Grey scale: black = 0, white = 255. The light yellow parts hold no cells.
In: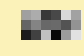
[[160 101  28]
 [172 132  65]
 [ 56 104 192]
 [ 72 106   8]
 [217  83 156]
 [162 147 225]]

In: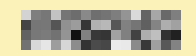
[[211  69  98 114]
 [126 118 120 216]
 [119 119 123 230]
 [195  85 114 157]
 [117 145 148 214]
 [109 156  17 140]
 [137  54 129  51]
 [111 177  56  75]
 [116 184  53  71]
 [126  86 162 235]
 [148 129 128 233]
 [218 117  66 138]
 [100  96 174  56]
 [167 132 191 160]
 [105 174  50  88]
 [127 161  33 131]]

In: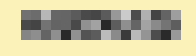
[[113  73 133]
 [108  68 142]
 [183 115 100]
 [102 100 143]
 [101 101  41]
 [ 91  73 145]
 [ 74 145  83]
 [ 70 162  92]
 [ 91  40 187]
 [152  93 138]
 [203 143  58]
 [ 76 101 185]
 [176 163 148]
 [ 68 138  77]
 [100 116  42]
 [158  94 153]]

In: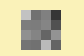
[[194 125 144 116]
 [113 124 132 113]
 [128 133 101 186]
 [ 54  81 147 100]]

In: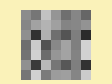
[[140 134 143 110 115 144 118]
 [118 162  49 203 209  58 208]
 [194 179 176  82 108 184 123]
 [149 160 111 136 150 118 156]
 [111 132  84 163 163  87 159]
 [134 135 126 127 131 127 133]
 [102 147  43 210 209  50 203]]

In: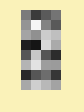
[[123 148 164  31  86 180  41 168]
 [ 59 245 144  21 199 226  86 207]
 [ 90 131 204 216  85 157 109 184]
 [116  89 191 170  44 155  54 163]]

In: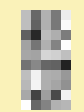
[[190 190  96 162 166 115 190 184 168 254]
 [104  98  40 117 163 136 241 244  67 104]
 [177 176 188 176 213 102 175 175 158 131]
 [121 120 174 131 208  98 172 165  74 177]
 [237 250 124 253 191  34 152 145 241 182]]

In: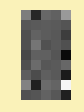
[[125  87  79  80  71  79  94 130  81]
 [ 39  90  98 117  96 107  76  32  85]
 [103  92  92  81  96  87  95 107  98]
 [ 97  90  88  89  85  90  89 100  87]
 [153  84  61  80  10 103  27 245  32]]
